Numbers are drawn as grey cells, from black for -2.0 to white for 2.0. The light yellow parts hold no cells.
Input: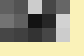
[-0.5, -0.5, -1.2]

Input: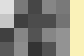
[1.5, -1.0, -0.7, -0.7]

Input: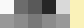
[1.9, 0.2]

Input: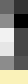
[-0.4, -2.0]

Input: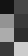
[-1.7, -1.1]

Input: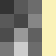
[-1.2, -0.9, -0.5]

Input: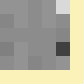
[0.3, 0.3, 0.2, 0.2, 0.3]

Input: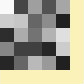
[1.9, 1.1, -0.2, -1.4, -1.5]
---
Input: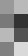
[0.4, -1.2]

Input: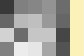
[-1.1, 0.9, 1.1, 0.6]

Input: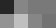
[-1.4, 1.0]

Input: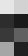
[1.6, -1.6]

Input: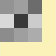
[0.3, -1.1, 0.7]

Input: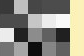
[-1.1, -0.8, 0.2, 0.1]
